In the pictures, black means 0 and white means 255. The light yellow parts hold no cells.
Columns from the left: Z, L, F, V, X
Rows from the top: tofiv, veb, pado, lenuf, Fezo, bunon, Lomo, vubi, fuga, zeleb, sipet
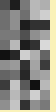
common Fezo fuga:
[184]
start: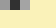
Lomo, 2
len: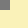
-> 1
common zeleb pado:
[143]
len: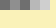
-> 5
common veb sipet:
[143]
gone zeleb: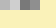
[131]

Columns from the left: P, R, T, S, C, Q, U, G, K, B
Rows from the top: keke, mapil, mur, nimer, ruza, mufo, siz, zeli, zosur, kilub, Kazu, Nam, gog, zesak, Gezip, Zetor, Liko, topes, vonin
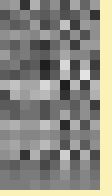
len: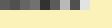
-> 9
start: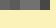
Liko, 1
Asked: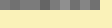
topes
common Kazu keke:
[143]

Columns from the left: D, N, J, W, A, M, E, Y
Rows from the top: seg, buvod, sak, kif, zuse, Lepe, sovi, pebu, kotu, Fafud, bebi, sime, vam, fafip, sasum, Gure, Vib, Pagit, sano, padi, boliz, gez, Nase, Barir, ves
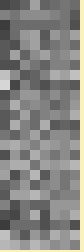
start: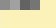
zuse, 3
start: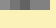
sovi, 3
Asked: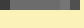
sak

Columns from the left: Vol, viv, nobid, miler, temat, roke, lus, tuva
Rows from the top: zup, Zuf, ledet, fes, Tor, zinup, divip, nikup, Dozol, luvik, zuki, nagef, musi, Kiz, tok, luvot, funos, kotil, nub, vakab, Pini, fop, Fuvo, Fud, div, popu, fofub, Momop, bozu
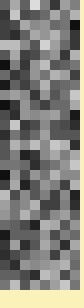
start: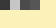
Zuf, 1
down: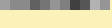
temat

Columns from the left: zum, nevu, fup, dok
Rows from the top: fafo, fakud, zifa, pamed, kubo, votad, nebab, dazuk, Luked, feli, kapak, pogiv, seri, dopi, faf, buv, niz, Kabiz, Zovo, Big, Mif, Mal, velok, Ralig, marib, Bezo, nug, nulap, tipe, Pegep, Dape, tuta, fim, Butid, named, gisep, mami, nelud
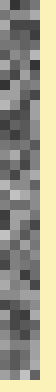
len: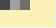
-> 3
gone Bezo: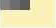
[139]
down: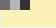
dok
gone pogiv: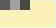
[80]
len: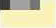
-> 4

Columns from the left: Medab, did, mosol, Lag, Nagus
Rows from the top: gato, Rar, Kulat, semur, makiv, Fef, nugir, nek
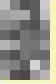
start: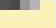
nek, 2
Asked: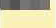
semur

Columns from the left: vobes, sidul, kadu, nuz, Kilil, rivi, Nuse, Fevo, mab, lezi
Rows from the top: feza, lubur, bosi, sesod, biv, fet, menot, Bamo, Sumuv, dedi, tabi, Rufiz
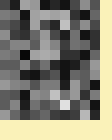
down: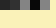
kadu
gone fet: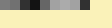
[8]
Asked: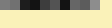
Bamo

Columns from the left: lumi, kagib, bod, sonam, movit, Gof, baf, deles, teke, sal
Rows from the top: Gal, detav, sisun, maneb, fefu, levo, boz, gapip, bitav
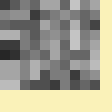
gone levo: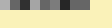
[114]
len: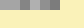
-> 6
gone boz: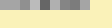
[153]

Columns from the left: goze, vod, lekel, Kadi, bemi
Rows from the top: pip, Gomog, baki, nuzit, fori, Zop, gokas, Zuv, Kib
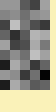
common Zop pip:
[161]
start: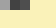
fori, 1

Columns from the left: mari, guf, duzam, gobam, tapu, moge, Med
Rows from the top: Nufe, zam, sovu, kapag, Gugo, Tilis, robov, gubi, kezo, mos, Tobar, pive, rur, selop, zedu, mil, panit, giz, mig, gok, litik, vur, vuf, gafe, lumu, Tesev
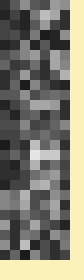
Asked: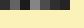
kezo
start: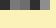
gafe, 2
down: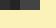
mari
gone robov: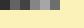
[57]

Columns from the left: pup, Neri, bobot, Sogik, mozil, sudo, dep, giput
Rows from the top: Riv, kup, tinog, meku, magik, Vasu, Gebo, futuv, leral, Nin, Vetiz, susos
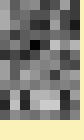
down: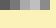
Neri
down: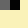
Sogik
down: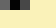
Sogik
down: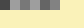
giput
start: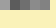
Gebo, 1
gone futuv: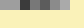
[149]

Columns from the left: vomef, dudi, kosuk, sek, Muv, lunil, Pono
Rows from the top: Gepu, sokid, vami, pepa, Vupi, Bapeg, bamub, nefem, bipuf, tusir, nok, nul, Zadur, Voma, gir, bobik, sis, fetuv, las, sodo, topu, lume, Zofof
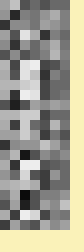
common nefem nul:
[105]
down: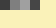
Muv
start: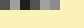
topu, 1
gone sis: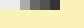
[94]
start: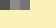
bobik, 4

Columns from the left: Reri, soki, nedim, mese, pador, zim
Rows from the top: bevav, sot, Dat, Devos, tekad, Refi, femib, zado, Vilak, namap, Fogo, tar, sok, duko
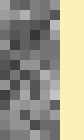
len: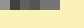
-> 6
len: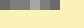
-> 6
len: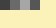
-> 4
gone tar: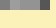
[135]
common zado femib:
[147]
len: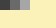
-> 3

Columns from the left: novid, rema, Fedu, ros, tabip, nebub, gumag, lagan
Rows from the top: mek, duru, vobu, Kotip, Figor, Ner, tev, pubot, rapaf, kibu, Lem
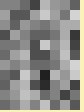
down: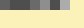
ros
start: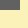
Kotip, 4
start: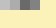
kibu, 3

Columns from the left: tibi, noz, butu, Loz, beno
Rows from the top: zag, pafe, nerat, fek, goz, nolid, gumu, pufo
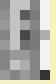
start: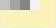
nerat, 2
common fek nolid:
[133]
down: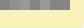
tibi
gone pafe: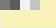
[144]

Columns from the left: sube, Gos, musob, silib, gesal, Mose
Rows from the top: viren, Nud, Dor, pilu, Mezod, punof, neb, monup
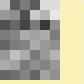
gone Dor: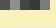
[102]
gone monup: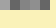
[112]
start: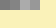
Mezod, 2
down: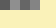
Gos
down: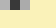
gesal
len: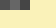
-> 3
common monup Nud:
[143]

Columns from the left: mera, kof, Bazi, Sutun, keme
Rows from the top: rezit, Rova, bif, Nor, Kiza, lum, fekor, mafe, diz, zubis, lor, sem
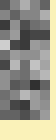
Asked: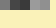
lor
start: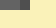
sem, 1
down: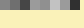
Sutun
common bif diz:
[144]
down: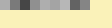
keme
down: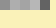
keme
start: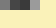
lor, 1

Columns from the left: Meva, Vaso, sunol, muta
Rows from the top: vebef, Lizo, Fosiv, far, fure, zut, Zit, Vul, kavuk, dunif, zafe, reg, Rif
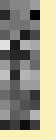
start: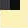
Rif, 2
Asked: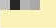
Vul
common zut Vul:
[38]
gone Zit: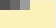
[145]
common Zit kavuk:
[156]
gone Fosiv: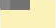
[124]
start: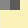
kavuk, 1

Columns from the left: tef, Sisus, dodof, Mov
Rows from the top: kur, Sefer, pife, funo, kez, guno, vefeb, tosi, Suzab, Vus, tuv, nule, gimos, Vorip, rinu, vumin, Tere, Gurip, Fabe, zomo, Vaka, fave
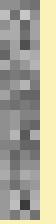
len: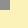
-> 1
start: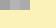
guno, 2
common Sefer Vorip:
[143]
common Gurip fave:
[162]
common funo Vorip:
[171]
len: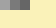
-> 3

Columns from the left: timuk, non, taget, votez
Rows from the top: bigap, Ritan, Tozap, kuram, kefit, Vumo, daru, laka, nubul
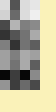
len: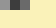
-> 3
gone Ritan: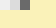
[210]
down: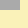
taget
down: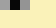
timuk
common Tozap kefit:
[127]

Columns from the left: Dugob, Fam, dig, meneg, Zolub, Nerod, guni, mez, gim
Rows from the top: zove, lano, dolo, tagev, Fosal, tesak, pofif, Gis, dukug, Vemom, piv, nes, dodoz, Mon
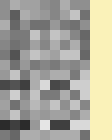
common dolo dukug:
[173]
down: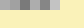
guni
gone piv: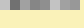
[184]
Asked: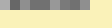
dolo
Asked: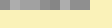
zove
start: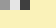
dodoz, 4
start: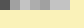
tesak, 2

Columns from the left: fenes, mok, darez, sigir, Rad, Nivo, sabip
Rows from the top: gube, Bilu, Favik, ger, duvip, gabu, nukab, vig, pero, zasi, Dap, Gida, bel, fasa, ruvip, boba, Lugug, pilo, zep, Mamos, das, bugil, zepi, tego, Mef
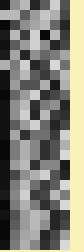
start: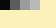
zepi, 1
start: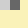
bel, 4
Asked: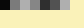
ruvip
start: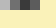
zep, 3
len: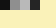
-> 4
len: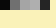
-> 5
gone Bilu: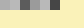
[197]

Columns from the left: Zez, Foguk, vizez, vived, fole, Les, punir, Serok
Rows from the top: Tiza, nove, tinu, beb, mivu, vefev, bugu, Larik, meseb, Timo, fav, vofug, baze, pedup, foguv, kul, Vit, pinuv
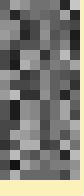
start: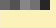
kul, 3
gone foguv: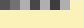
[50]
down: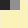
Foguk
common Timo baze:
[155]
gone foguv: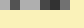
[61]

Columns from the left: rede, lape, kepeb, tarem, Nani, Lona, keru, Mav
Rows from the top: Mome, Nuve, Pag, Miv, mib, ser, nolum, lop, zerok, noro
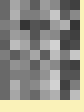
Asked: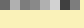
zerok
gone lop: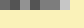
[116]
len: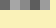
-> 5
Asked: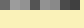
Miv
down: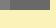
rede
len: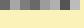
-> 8
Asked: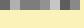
Nuve

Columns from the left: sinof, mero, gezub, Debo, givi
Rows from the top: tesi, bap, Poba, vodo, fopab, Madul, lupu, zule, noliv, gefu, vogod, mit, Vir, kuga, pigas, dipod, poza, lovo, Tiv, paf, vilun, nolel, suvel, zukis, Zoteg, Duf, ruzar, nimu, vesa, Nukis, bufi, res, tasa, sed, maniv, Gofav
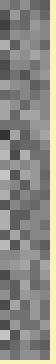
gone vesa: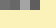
[123]
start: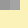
ruzar, 2

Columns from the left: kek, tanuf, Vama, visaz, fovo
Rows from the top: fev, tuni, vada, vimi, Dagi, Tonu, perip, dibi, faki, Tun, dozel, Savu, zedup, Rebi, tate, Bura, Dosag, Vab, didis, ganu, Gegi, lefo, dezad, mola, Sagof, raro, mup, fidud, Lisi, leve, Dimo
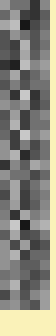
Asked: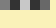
Tun
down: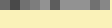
kek
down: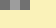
fovo

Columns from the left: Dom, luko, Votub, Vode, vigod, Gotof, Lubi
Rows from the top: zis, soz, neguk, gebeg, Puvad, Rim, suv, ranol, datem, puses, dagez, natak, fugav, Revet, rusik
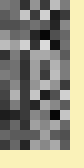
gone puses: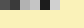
[68]
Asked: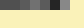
neguk
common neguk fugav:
[136]

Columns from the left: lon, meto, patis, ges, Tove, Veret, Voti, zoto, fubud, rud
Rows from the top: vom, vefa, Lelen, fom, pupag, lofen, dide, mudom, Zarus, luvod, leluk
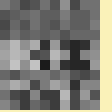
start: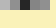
lofen, 6
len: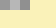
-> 3
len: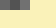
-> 3
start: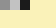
dide, 3
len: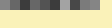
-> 10

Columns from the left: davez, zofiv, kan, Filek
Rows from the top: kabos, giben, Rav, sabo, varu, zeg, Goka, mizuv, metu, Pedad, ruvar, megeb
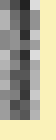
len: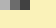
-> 3
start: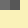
megeb, 2
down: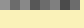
zofiv
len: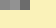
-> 3

